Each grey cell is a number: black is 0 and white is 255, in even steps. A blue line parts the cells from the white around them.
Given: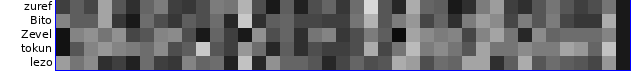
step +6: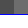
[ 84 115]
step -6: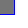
[111]
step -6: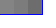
[126 118 103]
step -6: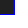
[27]
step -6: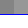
[126 145]
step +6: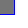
[123]
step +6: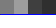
[130 163  69  53]

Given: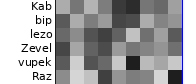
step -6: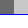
[ 99 194]
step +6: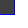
[70]
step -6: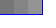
[112 126 142]
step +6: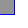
[154]
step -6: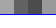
[160  92  70 148]

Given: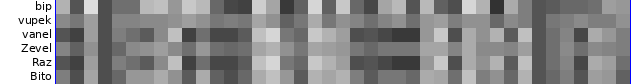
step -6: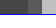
[ 65  65  85 186]
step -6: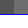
[ 78 105]
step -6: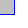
[186]
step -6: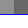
[139  98]
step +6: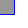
[157]
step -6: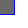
[98]
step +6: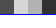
[ 84 220 184  56]

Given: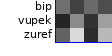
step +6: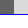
[105 224]
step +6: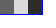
[105 224  50]
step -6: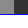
[133  45]
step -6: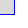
[212]
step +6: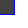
[72]
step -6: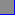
[133]

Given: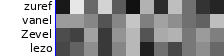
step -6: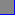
[128]
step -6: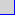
[205]

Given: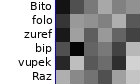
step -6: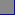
[131]
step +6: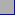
[181]
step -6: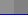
[139 123]
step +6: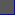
[94]
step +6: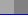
[174 135]
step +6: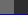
[114  52]

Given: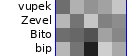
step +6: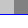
[204 135]
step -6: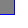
[123]
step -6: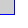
[200]
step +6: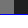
[122  37]

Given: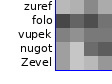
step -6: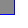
[131]
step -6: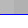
[179 171]
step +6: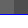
[106  84]

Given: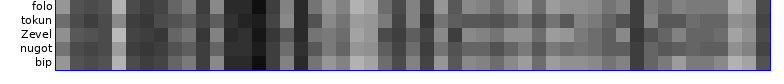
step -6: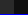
[36  9]
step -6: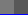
[116  82]
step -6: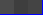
[69 56 62]
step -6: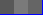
[ 82 116  95]
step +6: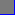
[128]
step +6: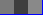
[128  68 143]
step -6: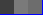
[ 56 116 103]

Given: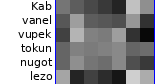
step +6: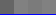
[107 135 129 135]
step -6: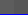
[87 81]

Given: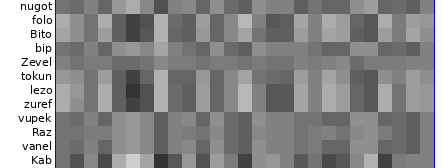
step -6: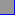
[145]
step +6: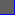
[101]
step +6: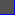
[87]
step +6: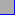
[178]

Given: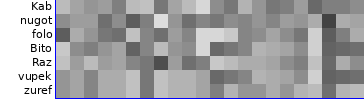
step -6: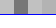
[187 113 187 173]
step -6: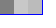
[121 194 181]

